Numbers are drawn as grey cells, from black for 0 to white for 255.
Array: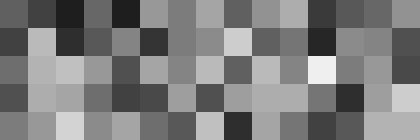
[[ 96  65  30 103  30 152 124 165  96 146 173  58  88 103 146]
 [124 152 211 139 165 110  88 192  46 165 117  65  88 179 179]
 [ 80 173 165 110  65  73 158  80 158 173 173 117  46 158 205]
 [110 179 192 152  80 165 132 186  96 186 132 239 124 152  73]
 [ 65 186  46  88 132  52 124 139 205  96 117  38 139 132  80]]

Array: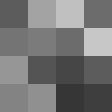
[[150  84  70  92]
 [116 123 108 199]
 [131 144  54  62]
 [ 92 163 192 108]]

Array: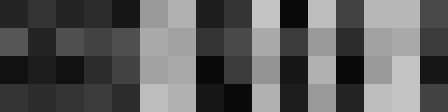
[[ 17  29  17  44  67 162 169  10  59 147  23 177  10 154 196  23]
 [ 86  36  79  67  79 169 162  52  73 169  59 154  44 162 169  59]
 [ 52  44  52  59  44 189 177  23  10 177  29 154  36 189 196  67]
 [ 36  52  36  44  23 154 177  29  52 196  10 189  67 183 183  73]]

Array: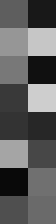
[[120  16]
 [ 94  24]
 [ 51  39]
 [165  71]
 [ 79 106]
 [  9 112]
 [150 198]
 [ 57 206]]

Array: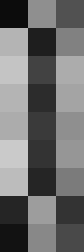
[[180  30 129]
 [188  37 123]
 [180  44 164]
 [202  51 150]
 [172  58 143]
 [196  66 172]
 [ 18 136  73]
 [ 12 143  81]
 [ 37 157  51]]

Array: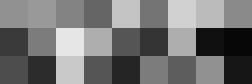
[[ 77  44 201  85  37 124  93 145  22]
 [ 58 124 230 174  85  51 174  15   7]
 [145 153 131 101 195 116 209 187 138]]
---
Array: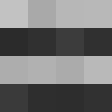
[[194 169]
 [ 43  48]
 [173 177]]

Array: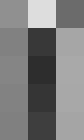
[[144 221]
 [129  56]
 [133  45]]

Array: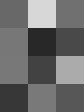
[[104 215]
 [119  40]
 [120  66]]

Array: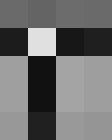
[[106 100]
 [ 28 224]
 [159  17]]

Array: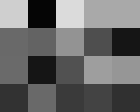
[[207   5]
 [105  99]
 [106  21]]

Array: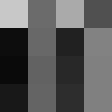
[[200 107]
 [ 13 104]
 [ 10  98]]

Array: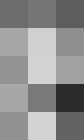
[[108 117]
 [167 208]
 [147 211]]
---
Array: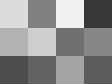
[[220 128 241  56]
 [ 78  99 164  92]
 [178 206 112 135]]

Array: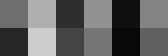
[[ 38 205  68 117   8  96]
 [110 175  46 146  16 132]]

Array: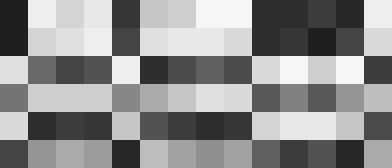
[[ 31 212 224 238  68 224 232 232 218  46  54  31  68 218]
 [ 31 238 212 232  54 198 206 246 246  46  46  60  39 238]
 [116 206 206 206 135 170 198 224 218  88 129  88 149 190]
 [ 68 149 170 156  39 190 162 143 162  96  60  82  39 170]
 [224 104  68  82 238  46  75  96  75 218 246 206 246  60]
 [218  46  60  54 198  82  60  46  54 212 232 232 198  75]]

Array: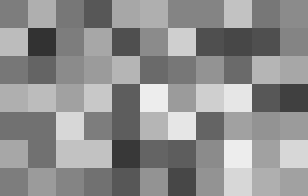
[[113 113 215 125  93 181 230 100 161 147 155]
 [167 113 194 194  56 100  93 139 237 161 215]
 [175 188 161 200  93 237 155 207 230  87  64]
 [119 100 139 155 181 106 119 147 106 181 167]
 [125 155 132 113  87 147  71 147 215 175 161]
 [188  50 125 167  79 139 207  79  71  79 132]
 [125 175 119  87 167 175 132 132 194 119 139]]

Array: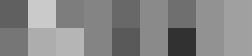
[[118 173 181 132  89 138  49 146 160]
 [ 96 202 125 132 104 138 111 146 160]]

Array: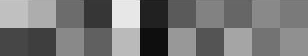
[[ 70  62 137  96 186  14 152  84 165 115 144]
 [192 173 108  54 231  33  90 130 102 137 122]]
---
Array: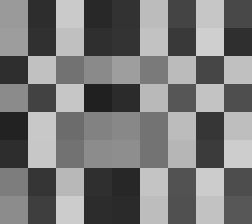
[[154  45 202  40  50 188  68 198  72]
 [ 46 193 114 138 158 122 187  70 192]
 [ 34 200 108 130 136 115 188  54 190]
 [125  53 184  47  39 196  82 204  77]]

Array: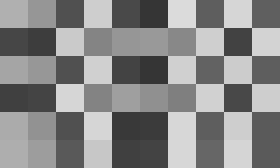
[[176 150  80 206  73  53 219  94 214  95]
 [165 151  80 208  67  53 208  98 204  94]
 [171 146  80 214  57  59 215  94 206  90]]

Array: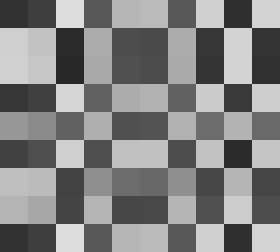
[[ 50  62 221  88 182 186  88 208  47 211]
 [209 198  40 169  80  76 170  52 211  48]
 [151 138  97 175  80  83 177 108 179 105]
 [191 187  66 143 108 104 143  71 181  69]
 [ 50  62 221  88 182 186  88 208  47 212]]

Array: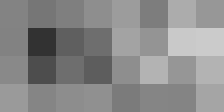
[[131 118 127 142 156 125 172 151]
 [137  77 110  93 142 179 150 179]]

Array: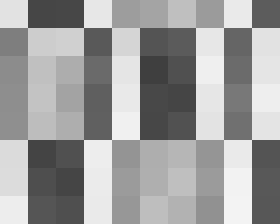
[[226  70  71 231 157 164 191 155 234  92]
 [140 192 173 106 229  63  80 239 107 229]
 [143 189 174  96 240  71  81 227 112 228]
 [220  78  69 235 155 175 191 155 242  88]]

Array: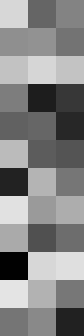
[[215 101 131]
 [194 214 195]
 [ 97 102  39]
 [ 34 180 118]
 [170  80 109]
 [228 178 119]]

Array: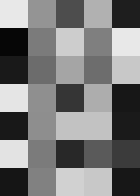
[[232 148  77 177  30]
 [ 25 108 165 109 200]
 [ 24 142 194 194  26]
 [ 21 129 209 200  23]]
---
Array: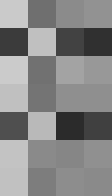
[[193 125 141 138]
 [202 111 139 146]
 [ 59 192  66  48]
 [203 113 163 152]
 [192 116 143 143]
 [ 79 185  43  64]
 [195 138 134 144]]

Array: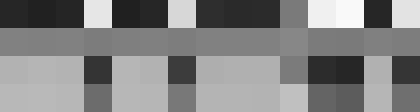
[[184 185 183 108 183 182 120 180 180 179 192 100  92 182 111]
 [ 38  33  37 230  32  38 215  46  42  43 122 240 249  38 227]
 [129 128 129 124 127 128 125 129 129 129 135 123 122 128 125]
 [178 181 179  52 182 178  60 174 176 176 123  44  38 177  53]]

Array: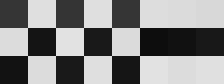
[[ 18 220  25 223  21 226 220 224]
 [ 53 223  52 223  53 221 219 216]
 [220  20 226  25 219  13  17  24]]

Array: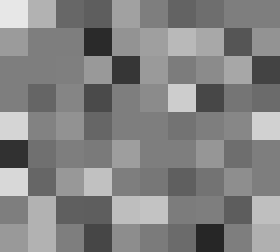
[[153 178 126  70 141 123 107  38 126 176]
 [231 178 103  94 161 126  99 110 126 126]
 [155 126 126  42 147 159 185 168  85 147]
 [126 126 127 153  54 154 124 139 167  67]
 [126 101 133  74 126 139 205  71 117 107]
 [213 130 146 102 126 126 115 126 135 209]
 [ 49 112 126 122 158 126 126 150 110 126]
 [216 102 152 193 126 119  95 115 142 126]
 [126 178  95  94 190 195 124 126  93 191]]

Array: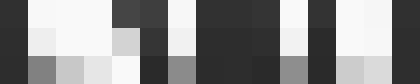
[[ 45 129 200 230 249  42 139  44  45  42 142  42 204 218  46]
 [ 48 248 249 249  69  62 247  49  49  52 249  51 249 246  48]
 [ 46 238 249 249 211  53 241  45  45  47 242  43 249 247  46]]

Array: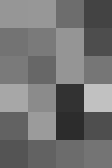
[[ 84  98 108 116]
 [150 151 109  67]
 [115 122 149  77]
 [122 103 149 118]
 [167 139  50 193]
 [ 98 155  44  78]]

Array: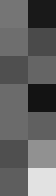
[[ 94 226]
 [117  25]
 [110  74]
 [ 79 101]
 [107  19]
 [107  96]
 [ 79 145]]
